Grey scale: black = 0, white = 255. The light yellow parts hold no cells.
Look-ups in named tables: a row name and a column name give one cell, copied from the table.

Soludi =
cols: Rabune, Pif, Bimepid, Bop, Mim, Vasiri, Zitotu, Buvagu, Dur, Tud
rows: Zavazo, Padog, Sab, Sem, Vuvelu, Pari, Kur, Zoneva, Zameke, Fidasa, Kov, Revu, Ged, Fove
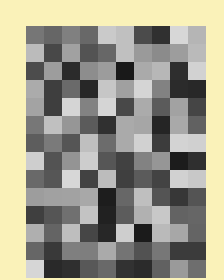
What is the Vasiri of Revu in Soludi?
206
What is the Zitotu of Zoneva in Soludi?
130
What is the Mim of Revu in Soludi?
39
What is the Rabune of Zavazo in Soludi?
118
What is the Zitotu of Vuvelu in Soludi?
171
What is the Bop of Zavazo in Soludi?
104
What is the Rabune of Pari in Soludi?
119

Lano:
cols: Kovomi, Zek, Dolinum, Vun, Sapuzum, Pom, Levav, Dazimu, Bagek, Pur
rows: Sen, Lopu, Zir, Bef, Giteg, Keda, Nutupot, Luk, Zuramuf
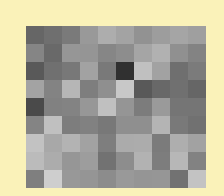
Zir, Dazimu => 162
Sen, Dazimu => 157
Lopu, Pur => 131
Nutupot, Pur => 162
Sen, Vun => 153
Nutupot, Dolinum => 179
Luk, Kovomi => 187
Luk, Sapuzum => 114
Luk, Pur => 130
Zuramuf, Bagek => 114
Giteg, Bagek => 117
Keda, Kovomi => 132
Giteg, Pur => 117
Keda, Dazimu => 180
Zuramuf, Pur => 195
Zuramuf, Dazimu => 150
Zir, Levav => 192
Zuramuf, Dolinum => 152
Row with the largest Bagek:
Luk

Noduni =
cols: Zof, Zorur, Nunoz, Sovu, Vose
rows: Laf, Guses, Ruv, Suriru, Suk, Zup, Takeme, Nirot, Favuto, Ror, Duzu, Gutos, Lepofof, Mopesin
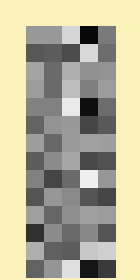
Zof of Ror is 84
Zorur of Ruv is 106
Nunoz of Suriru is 189
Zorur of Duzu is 102
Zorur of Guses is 92
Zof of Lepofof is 174
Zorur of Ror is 150
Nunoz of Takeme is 154
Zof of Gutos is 49
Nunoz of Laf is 213
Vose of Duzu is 156
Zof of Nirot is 93
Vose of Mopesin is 58
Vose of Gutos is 84
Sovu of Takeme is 160
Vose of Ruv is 147
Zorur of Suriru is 106
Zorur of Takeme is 104
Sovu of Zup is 70
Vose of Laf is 122

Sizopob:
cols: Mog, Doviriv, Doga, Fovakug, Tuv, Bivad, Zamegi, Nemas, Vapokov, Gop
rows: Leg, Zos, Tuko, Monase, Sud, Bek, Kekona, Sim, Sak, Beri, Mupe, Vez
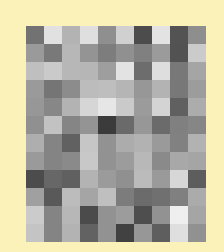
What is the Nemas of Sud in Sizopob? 212
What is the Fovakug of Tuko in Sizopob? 182
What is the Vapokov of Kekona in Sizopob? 129
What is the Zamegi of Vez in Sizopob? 151
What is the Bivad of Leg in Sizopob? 208
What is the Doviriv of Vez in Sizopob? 132
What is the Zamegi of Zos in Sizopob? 128
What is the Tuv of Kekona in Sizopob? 146
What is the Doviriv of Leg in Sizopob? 225
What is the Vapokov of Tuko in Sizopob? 120
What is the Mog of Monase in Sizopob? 154
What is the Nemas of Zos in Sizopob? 155
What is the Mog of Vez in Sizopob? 196
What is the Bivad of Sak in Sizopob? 144
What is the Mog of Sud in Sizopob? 151
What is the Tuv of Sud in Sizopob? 230

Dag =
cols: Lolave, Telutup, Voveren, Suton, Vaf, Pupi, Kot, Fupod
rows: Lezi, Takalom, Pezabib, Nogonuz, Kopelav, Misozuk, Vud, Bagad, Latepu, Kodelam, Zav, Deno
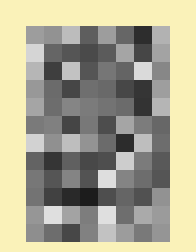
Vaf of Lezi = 157
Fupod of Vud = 109
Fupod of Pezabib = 135
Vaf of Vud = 107
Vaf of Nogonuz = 105
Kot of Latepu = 109
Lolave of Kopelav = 165
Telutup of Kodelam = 65
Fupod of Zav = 155
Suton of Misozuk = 120
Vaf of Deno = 194
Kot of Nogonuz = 53
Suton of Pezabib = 85
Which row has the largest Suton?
Vud

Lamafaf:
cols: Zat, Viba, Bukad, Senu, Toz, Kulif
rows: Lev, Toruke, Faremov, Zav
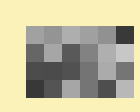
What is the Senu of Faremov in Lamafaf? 116
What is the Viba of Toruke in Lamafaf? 166
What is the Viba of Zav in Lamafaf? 84
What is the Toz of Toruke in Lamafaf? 175
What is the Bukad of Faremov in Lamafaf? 81
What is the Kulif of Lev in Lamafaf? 57
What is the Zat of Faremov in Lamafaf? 76
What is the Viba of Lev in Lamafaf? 148
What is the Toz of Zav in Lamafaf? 78
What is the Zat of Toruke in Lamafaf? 102
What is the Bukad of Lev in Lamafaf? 174
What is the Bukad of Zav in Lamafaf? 166
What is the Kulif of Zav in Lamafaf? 184
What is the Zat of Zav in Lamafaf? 56
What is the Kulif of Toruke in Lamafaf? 199
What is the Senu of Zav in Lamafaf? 117
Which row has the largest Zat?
Lev

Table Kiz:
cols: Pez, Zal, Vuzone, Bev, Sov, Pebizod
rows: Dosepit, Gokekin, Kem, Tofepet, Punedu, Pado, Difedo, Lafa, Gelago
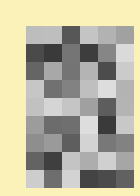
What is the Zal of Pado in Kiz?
108
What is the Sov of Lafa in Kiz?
208
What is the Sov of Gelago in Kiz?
75
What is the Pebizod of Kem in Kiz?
203
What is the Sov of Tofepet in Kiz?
221
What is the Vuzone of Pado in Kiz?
111
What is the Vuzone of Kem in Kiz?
116
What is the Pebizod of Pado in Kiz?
200
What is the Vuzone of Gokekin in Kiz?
117
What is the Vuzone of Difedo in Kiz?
94
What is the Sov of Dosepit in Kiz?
178
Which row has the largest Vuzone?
Gelago

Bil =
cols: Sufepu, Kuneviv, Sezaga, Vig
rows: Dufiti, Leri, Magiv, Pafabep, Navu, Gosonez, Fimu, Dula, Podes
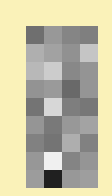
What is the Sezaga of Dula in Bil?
132
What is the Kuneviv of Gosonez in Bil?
121
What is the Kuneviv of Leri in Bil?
162
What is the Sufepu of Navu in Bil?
116
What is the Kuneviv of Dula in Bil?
240
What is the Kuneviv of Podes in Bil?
32
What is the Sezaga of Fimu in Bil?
174
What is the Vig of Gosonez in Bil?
163
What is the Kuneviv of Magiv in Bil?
204
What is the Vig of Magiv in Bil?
148
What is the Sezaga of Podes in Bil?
152
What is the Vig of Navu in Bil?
119
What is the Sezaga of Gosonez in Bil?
152
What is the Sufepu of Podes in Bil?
156
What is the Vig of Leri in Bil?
197

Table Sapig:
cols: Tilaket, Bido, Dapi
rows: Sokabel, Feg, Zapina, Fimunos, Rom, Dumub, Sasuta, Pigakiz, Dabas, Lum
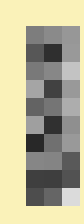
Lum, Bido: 101
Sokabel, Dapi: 151
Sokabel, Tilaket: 125
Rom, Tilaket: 99
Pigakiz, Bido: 132
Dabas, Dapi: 82
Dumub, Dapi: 143
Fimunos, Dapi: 153
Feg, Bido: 47
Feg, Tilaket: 87
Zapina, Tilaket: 121
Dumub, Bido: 48
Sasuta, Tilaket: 40
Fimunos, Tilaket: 165
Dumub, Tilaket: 159

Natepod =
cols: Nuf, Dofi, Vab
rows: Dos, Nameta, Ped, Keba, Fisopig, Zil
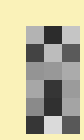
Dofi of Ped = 152
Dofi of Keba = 53
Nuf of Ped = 148
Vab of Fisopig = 164
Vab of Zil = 88
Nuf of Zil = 54
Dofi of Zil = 218
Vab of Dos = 197
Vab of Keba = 155

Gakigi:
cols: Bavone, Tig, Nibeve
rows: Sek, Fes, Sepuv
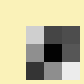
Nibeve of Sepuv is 236
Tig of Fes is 3
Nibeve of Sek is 77
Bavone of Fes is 143
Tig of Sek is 69
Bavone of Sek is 207
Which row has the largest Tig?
Sepuv

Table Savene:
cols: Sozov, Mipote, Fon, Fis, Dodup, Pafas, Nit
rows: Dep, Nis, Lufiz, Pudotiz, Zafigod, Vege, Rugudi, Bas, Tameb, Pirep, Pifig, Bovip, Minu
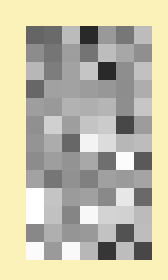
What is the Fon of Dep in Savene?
187
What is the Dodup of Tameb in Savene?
160
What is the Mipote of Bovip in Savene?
175
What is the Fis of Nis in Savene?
116
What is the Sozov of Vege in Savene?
144
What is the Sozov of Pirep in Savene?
255
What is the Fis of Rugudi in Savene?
243
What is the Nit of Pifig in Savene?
187
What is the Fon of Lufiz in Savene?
162
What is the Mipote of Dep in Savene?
106
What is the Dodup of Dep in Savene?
153
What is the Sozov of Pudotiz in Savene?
103
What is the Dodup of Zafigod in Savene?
181
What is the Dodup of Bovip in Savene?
194
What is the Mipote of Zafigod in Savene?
153

